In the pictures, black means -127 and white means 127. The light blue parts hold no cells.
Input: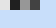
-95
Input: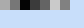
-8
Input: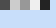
76
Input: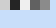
-90
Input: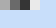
-21
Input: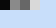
10
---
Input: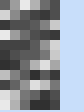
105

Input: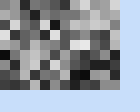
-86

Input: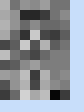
19

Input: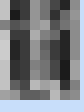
-68

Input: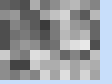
-49

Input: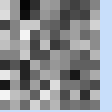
-122
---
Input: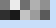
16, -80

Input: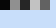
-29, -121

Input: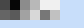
112, -26

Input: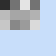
-12, 71

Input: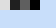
-126, 94

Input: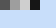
-105, -43

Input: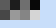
-119, -56

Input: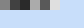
95, 3
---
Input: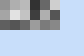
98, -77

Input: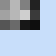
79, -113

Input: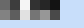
117, -108

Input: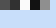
122, -109

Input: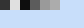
96, -113

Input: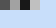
64, -103
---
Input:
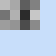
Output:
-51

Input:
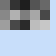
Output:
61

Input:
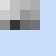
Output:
-20

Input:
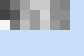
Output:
25

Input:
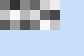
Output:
119

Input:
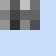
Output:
7

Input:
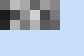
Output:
-36
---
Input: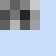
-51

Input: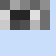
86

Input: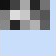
0

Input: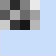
-41

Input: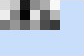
109

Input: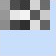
23
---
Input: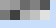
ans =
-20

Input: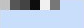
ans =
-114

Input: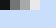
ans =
-11

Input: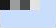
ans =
29

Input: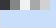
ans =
113

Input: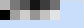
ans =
-107
